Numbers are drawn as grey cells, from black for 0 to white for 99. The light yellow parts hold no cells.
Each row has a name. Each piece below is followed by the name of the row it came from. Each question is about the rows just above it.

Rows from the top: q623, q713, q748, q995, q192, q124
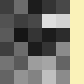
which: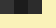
q748
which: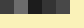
q623
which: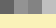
q124
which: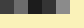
q995
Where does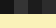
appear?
q748

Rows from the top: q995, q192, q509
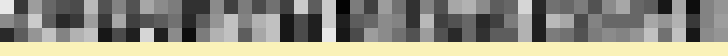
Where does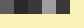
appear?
q192
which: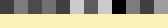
q995
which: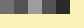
q509
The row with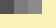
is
q509
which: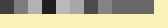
q192
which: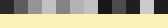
q192

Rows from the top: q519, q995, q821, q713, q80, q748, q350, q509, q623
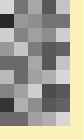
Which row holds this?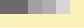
q623
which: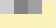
q821

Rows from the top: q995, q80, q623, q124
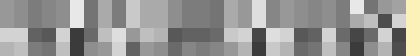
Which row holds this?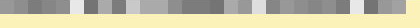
q995
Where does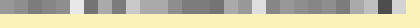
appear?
q80

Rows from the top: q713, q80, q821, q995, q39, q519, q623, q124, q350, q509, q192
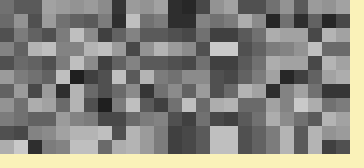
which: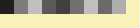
q124
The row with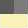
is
q80
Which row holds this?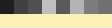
q519
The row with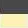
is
q350
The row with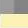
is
q350
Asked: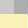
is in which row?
q124

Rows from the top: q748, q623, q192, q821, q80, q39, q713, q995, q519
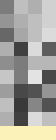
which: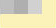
q748
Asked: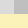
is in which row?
q519

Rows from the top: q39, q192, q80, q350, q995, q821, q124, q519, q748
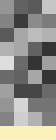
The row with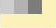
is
q748
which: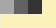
q350
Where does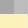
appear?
q80
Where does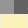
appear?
q39
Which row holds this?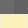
q821
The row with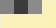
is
q192

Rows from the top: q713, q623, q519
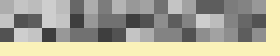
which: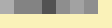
q519
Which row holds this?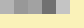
q713
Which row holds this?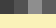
q623
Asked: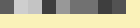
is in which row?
q623
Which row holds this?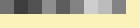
q623
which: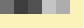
q519

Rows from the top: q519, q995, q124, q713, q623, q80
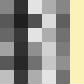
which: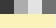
q80
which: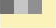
q623
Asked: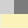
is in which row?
q713
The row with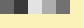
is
q124

